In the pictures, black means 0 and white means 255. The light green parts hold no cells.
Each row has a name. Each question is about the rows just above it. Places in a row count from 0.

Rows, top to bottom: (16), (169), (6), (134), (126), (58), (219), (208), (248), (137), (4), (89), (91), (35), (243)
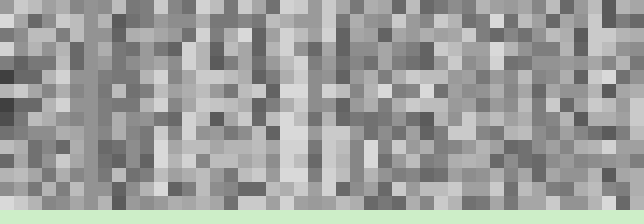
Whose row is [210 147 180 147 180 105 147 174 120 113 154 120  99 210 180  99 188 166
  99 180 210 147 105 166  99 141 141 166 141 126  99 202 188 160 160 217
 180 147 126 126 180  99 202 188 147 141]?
(134)
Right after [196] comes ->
[188]
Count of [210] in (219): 1
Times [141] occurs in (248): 1
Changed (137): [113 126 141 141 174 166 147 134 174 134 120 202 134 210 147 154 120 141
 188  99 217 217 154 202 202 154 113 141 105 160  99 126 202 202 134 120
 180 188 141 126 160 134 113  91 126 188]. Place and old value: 28, [113]

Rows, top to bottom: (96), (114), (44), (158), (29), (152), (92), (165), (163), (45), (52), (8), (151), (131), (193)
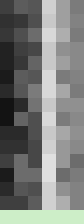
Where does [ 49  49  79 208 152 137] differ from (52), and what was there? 2, [71]
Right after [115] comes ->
[200]

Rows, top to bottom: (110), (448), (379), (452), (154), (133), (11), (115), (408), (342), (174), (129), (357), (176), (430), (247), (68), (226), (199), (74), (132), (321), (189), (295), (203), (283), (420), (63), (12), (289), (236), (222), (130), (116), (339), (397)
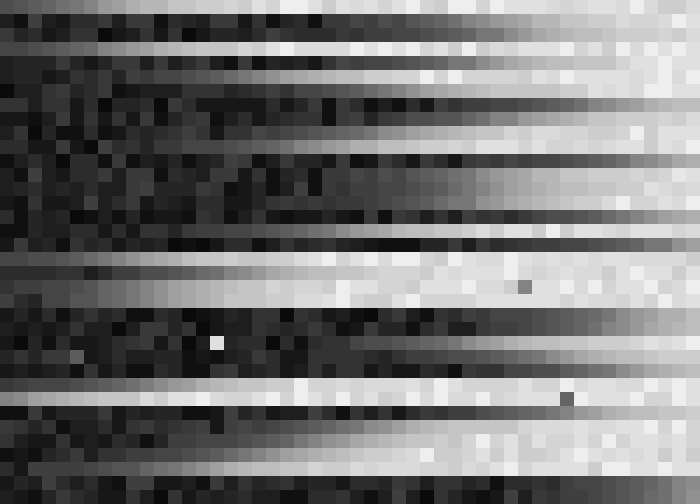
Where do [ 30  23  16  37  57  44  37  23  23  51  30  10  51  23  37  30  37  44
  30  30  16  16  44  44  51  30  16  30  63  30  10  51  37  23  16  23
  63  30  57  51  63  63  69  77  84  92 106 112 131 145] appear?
(397)
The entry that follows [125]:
[139]
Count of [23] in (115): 8
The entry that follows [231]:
[224]

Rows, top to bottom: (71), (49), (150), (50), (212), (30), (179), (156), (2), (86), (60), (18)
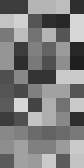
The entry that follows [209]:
[85]
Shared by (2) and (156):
[174]
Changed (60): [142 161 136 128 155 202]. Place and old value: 2, [128]
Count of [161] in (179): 2

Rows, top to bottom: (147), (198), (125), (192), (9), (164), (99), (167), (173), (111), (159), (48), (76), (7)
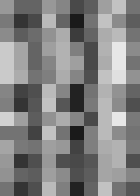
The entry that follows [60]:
[100]
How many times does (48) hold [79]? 3
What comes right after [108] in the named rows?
[146]
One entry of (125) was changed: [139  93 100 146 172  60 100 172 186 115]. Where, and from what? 2, [108]

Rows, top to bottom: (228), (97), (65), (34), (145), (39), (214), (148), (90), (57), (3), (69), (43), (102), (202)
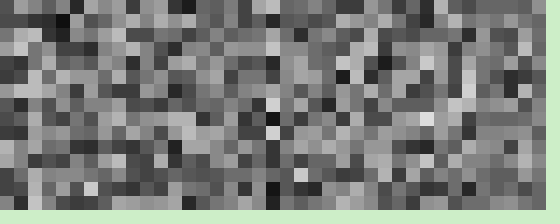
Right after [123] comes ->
[67]
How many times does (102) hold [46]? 0

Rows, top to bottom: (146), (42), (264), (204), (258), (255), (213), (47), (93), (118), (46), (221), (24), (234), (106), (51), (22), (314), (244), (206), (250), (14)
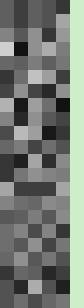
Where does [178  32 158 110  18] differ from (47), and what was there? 1, [24]
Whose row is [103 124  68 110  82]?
(46)
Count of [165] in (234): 2
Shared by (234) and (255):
[62]
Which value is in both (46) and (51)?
[124]
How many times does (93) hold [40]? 1

